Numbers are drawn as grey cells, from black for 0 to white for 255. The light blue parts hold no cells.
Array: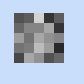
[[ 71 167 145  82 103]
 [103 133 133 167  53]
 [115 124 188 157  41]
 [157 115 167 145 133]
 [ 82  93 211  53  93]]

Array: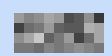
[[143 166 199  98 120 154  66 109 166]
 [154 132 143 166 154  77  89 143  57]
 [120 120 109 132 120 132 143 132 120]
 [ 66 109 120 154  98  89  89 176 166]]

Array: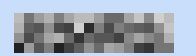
[[ 34 155  86 127  34  65  95 145 106 165 155 127  65  53 117 117]
 [187 117 155 177 127 165 187 187 155 106 106 165 197 136 207 187]
 [177  95  86 145  75  65 207  44 127  75 127 106  95  86 145 197]
 [145  75 117 165 177 106  53 106  86  86  65 136 165 136 117 177]]

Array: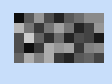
[[ 77 203  99  48 109  36  77  67  25]
 [ 99 172 129 172  57  36  89  99  67]
 [182 118  57 118 162 118  36  67 150]
 [ 13  89 150  77  36  89 109 138 138]
 [ 77  13  57 172 150 162  57 129 138]]

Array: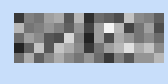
[[108 171  96 138 171 138 117 148 108  57 128  87 148 148 183]
 [108 159 138  87  77 214 128  35 159  77 171 148 117 138 108]
 [ 57 128 117 159 171  87 183  47 108  96  77 195 138 128  96]
 [183 117 128 148 128  96 148  68 159 245 183  68 117 159  77]
 [ 35  96 195  87 195 171 138  57 117 159 183 224 171 195 138]]

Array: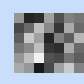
[[ 94 201 161  36 129  94 182]
 [150 191 241  82  73 117  94]
 [170 150  25  73 161 201 129]
 [117 138 191  55  45 170 106]
 [ 73 106 191 138  55 170 106]
 [150  36  45 161  82 129 117]]
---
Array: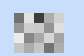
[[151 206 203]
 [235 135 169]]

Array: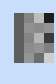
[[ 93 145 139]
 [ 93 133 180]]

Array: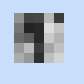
[[118  35  40]
 [106  92  41]]

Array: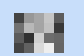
[[113 184 164]
 [ 91  49 207]]

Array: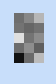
[[115 102 113]
 [223 116 140]]

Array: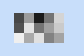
[[ 81 227 116]
 [239 170 224]]
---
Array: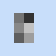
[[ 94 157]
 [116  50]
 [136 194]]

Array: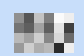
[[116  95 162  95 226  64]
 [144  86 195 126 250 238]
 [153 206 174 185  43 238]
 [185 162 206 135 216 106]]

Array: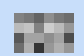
[[ 88 163 163 142 163  76]
 [109 175  53 151 175 151]
 [130 120 100 142 120 109]
 [186 195 130 205 186 151]]

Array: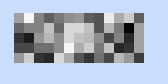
[[ 52  28 152 183 142 215 193 183 142  72 131  40 161]
 [ 72  72 112 112 142 245 172 204 121 193  40  52 161]
 [103 131 131 193 103 215 215 193  84 183 121   7 161]
 [152 204  52  40 215 172  84  52 112  72 183 152  61]
 [161 245 131  94 121 142 152  94  84 236 172 204  94]]

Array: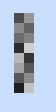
[[ 32 193]
 [ 44 205]
 [ 77 150]
 [ 87 138]
 [108 129]
 [138  99]
 [161  87]
 [182  54]]

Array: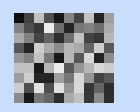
[[ 14  67 193  79  24 130  67 193  36 158]
 [ 88  36 205 170 139 182 170 100 205  88]
 [130  79  55 235 110  36 119 130 110 170]
 [139  24 119 100  46 170 193  55 139  46]
 [149 130 193 119  24 182  88 216  36 139]
 [158 205  36  36 158 119 216 149  67  88]
 [170 130  67 100  46 110 193  67  55 182]
 [193 193  24 182 235  88 149 182 216 205]
 [205  79 225  79 225 149 216  55 100  46]]

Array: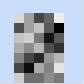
[[ 70  12 171 130 228]
 [ 80 159 194  89   1]
 [130  70  40 150 182]
 [171 140 182  80  49]
 [194 206 120  21  89]
 [206 110 110 140 120]
 [217 159  70 101 237]]

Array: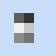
[[ 94  52]
 [139 116]
 [241 199]]

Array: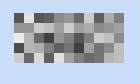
[[ 76 181 172 127  96 116  64 160 116 139 191]
 [ 86 225  86  96 139 149 106 203  96 172 127]
 [149 149 203 191 160 203 160 172 139 149 160]
 [203 106 215  96 225 160 127 106 116 181 191]
 [236 181 106  64 149 127  86 127 203 191 139]]
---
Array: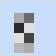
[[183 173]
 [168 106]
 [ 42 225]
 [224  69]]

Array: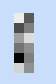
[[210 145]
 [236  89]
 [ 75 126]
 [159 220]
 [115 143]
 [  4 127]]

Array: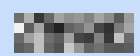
[[ 92 105 191 101  82 200 149  99 113  90  88  93]
 [110 176  55 104 163 143 151 130 164 140  90 155]
 [240  94 164  61  33  98 112 146  69  49 123 166]
 [106 160 191 110  94 162  70  60 130  55 194 107]]

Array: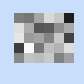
[[137 195 188 201 130 160]
 [125 118 165 217 198  30]
 [223 171  86  91 141 169]
 [230 155 164 132 200  66]
 [ 61 248 119 190 179 221]]

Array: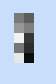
[[231  13]
 [122  93]
 [151 126]
 [241  54]
 [117  44]]

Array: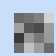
[[108 192 158 106]
 [105 114 129 210]
 [160  86  75 157]
 [ 58 152 120 152]]

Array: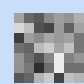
[[ 86 101 180 201  67 192 181]
 [161 104  89 137 158 148 175]
 [215 191  81  70 154  98 161]
 [ 62 158 141 166 153 162 118]
 [111  99 187 204 165 193 119]
 [148 111  83 134 235 131 149]
 [145 121  46 110 235 113 113]]
